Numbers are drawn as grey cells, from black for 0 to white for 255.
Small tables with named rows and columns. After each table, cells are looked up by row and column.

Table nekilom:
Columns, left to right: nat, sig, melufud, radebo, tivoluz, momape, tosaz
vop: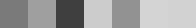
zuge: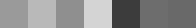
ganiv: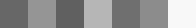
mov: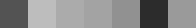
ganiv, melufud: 96
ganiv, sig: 149
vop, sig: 159
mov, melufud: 171
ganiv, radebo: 182
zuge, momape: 109
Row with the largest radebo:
zuge

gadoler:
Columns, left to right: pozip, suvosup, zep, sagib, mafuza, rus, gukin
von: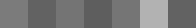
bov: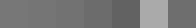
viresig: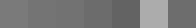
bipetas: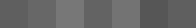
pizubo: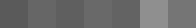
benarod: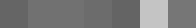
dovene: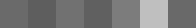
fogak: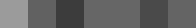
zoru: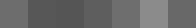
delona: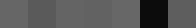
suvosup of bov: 117
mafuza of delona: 103
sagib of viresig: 108
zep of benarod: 113
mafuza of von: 117
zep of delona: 100
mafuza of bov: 98
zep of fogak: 60
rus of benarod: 196
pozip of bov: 119
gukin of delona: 94
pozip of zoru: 109
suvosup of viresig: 116
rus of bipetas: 86
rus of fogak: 74
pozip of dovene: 106
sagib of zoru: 94
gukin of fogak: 100
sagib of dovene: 96

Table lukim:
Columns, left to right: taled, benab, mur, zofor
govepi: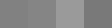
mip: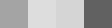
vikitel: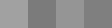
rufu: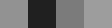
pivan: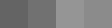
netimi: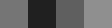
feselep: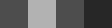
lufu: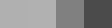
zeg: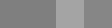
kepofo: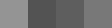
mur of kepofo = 94
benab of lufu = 177
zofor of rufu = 157
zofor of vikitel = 127
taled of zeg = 127
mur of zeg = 164
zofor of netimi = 143
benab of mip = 221

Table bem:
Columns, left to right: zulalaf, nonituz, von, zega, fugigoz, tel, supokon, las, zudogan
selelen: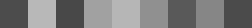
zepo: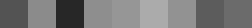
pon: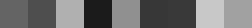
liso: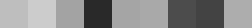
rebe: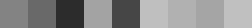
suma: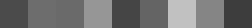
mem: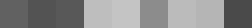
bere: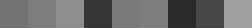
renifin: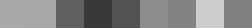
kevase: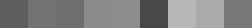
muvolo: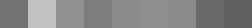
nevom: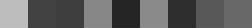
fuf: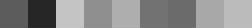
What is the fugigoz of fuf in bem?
174
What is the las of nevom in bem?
88
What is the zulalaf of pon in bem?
100
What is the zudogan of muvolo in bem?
97
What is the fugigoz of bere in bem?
121
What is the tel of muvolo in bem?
142
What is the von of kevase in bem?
110
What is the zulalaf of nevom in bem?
189
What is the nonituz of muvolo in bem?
194
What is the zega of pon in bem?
27
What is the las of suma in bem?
133
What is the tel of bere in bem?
125
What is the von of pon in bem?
176
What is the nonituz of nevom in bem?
66
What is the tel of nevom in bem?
138
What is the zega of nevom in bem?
135
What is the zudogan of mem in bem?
74

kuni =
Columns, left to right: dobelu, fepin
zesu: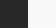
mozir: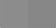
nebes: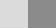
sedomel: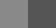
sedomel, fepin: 85
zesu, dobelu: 40
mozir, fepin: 135
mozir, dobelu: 140
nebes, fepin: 139
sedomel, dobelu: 137
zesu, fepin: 248
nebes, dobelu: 219

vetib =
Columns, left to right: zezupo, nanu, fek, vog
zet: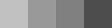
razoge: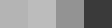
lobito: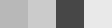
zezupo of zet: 193
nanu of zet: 153
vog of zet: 77
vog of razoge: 58
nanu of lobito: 203
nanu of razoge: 188
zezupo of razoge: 180
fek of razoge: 147
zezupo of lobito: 184
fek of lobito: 71
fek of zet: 128
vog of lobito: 233

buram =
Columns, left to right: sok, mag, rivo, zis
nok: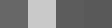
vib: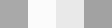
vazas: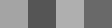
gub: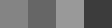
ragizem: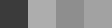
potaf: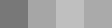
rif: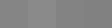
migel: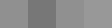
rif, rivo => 131
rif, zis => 129
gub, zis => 60
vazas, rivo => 175
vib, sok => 169
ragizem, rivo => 142
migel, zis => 152
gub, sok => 132
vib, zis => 162
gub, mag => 102
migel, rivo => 144
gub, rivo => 153
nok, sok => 103
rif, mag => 138
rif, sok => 133
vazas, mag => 85
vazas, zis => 105
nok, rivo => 92
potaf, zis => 170

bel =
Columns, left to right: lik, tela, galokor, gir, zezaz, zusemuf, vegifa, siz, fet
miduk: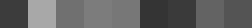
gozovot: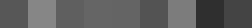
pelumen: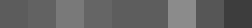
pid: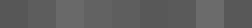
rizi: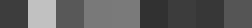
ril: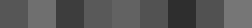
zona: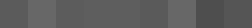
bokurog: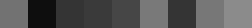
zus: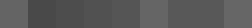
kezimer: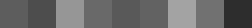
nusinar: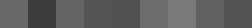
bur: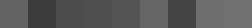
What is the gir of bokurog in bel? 58
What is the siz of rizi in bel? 55
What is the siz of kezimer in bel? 113
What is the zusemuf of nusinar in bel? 108
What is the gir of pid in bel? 98
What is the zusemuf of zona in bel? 90
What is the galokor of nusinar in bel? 100
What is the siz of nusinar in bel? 97
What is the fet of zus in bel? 102
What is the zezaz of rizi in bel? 122
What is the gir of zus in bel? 81
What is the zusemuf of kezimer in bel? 98
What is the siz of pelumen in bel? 86
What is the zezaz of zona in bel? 94
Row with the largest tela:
rizi

